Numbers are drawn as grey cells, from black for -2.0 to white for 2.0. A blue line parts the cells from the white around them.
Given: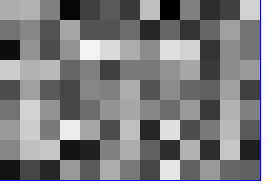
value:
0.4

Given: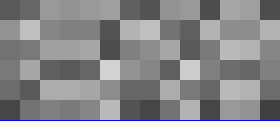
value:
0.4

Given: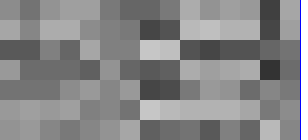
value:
-0.4

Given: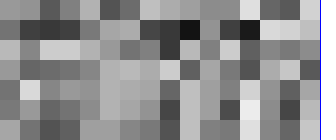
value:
0.1

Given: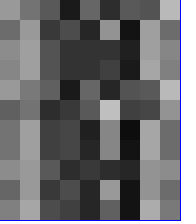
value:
-1.7

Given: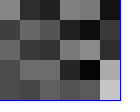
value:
-0.7
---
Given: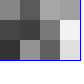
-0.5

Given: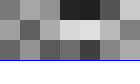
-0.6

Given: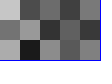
0.2

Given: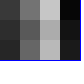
0.9

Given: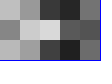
-1.0

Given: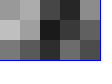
-1.3

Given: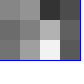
1.8

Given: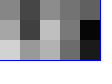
0.8

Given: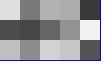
1.3
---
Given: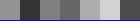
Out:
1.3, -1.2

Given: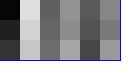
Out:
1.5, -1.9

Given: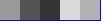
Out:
1.4, -1.2

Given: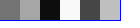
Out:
1.9, -1.8

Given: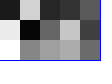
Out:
2.0, -1.9

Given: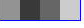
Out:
1.2, -1.1

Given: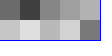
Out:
1.5, -1.0

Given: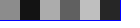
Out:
1.0, -1.7
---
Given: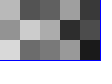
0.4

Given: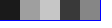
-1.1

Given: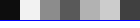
1.2

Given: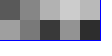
0.3

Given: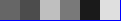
-1.6

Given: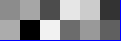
0.4
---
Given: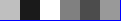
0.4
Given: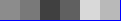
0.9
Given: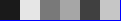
1.1
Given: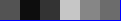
-0.3
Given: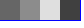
-1.0
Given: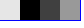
0.4
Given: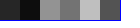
-0.7
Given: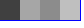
1.0
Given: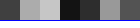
-0.7
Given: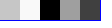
-1.0
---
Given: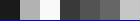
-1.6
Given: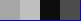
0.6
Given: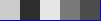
1.2
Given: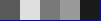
-0.6
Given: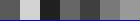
-0.6
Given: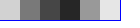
1.3
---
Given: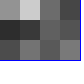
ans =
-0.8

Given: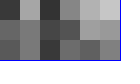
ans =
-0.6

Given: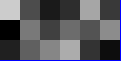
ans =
-1.5

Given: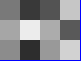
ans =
0.2

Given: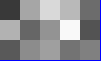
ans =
-0.6

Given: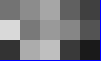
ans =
-1.2

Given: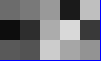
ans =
-0.6
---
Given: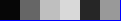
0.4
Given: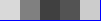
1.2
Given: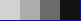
-1.7
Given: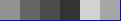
0.6
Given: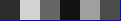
-0.8
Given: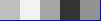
0.3
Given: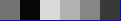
-1.1
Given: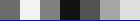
1.5
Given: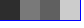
1.2
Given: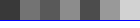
1.3
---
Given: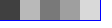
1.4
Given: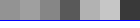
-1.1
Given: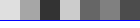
-0.8
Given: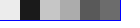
-0.3
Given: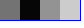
1.2
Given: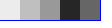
-0.4
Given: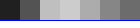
-0.3
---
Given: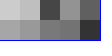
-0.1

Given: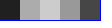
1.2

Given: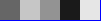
0.3

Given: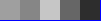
1.1

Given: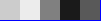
0.0

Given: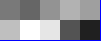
1.6

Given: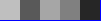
0.6
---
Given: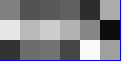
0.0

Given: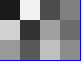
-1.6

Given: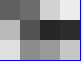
-0.5

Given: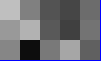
1.0

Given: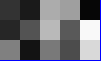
-1.2

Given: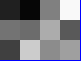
-1.5

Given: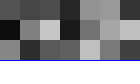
-0.7

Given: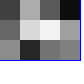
-1.0
